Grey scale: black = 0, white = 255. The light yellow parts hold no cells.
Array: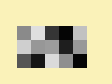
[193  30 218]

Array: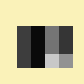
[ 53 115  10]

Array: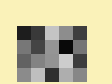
[ 62   9 147 191]

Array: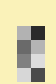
[ 42 106]

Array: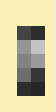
[ 46 149]

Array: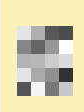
[ 77 151 183 227]

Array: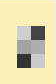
[ 68 162]

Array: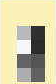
[ 48 247]
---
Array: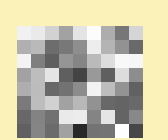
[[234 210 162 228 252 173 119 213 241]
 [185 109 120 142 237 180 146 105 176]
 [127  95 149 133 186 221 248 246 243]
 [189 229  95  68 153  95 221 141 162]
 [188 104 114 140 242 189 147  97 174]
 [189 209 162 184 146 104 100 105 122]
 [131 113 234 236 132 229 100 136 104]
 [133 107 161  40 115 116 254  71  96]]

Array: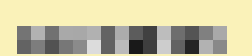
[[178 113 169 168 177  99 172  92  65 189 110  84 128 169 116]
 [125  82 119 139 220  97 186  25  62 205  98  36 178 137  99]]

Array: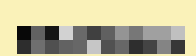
[[ 97  21 210 105  64  96 148 119 160 160 192   8]
 [111  80  98 103 198  81 103  46  68 132  55  45]]

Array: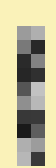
[[175 155]
 [ 41 121]
 [131  42]
 [ 48  38]
 [194  85]
 [184 143]
 [ 57  56]
 [ 94  26]
 [156 175]
 [ 57 183]]

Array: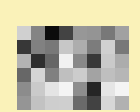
[[132  12  67 151 148 120 161 208]
 [129 120 199 173 124 208 120  55]
 [ 46 102 241 136  56 202 172 179]
 [212 128 191 204 163 191 182 103]
 [202 228 244 141  37 229 244 140]
 [194 206 207 106  66 215 177 149]]

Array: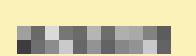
[[105 218 118 106 181 109 175 169 130  92 160]
 [111 140 202 103 147  99 135 147 201  99  61]]
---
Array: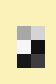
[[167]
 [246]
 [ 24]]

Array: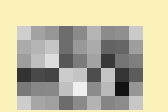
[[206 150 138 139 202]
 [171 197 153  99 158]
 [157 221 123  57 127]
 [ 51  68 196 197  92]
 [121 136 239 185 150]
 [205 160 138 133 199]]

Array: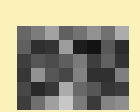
[[103 162 115 113]
 [ 96  52  29  88]
 [ 62  76 122  97]
 [ 55  86 130  48]
 [ 71  56 104  54]
 [ 61 159 123 132]]

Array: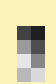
[[ 66]
 [154]
 [230]
 [184]]

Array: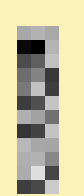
[[168 168]
 [ 10 180]
 [ 76 193]
 [109  57]
 [121  62]
 [ 60 196]
 [175 114]
 [ 53 195]
 [184 165]
 [175 136]
 [172  69]
 [ 62 202]]

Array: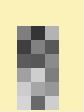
[[126 179]
 [ 63  88]
 [ 91 139]
 [161 126]
 [204 151]
 [213 206]]
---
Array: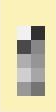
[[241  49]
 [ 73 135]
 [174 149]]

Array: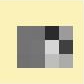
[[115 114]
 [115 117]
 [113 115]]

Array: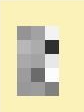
[[148 162]
 [183 172]
 [169 163]]

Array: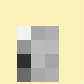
[[242 170]
 [148 188]
 [ 47 185]]

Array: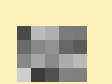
[[ 72 187]
 [107 135]
 [136 167]]

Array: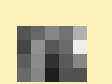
[[ 85 102]
 [ 69 145]
 [ 93 138]]

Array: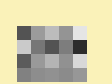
[[ 83 155]
 [202 119]
 [ 91 153]]

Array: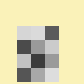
[[214 218]
 [ 75 154]
 [194  60]]

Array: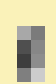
[[168 123]
 [ 79 135]
 [ 62 141]]
